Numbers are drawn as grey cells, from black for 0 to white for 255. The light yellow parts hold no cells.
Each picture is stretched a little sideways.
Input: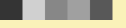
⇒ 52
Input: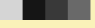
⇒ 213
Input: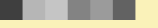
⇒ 63
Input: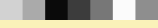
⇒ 210
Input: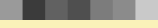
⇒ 154
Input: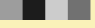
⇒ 157
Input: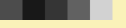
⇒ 76
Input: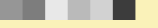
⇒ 150
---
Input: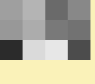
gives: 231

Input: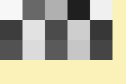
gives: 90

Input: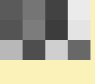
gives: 207

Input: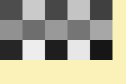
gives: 30

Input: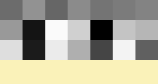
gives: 235

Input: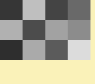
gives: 91

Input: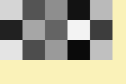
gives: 154

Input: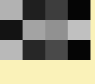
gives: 73
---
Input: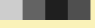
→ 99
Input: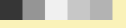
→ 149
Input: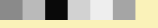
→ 186
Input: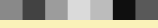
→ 66
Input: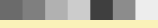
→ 127
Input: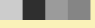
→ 47
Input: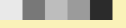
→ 120
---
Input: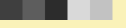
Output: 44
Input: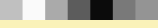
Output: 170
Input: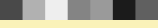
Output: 238
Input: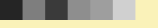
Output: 58
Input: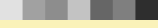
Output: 141
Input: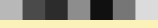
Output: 44
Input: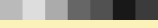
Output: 171
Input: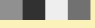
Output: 238
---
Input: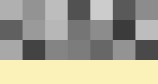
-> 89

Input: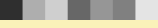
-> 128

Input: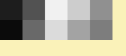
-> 205

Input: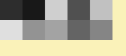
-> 80

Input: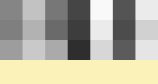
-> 84

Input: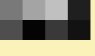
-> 192

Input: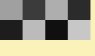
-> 174
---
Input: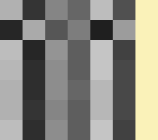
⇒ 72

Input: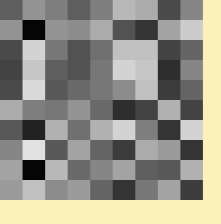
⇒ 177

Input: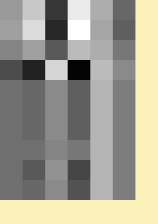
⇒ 125

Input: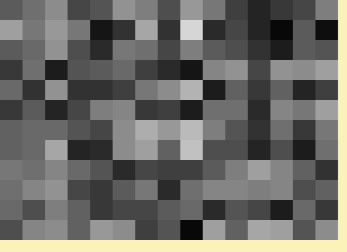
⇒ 56

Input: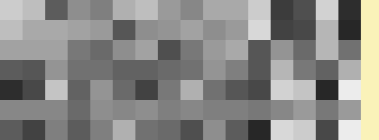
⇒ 154

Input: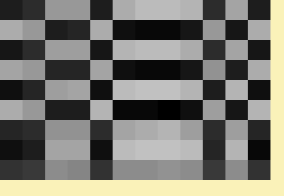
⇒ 8
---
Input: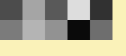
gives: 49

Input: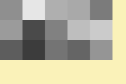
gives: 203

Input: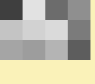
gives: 123

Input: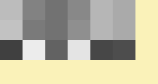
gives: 170

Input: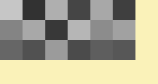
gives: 161

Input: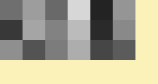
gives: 137

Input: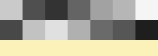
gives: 245

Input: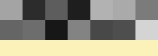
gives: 123
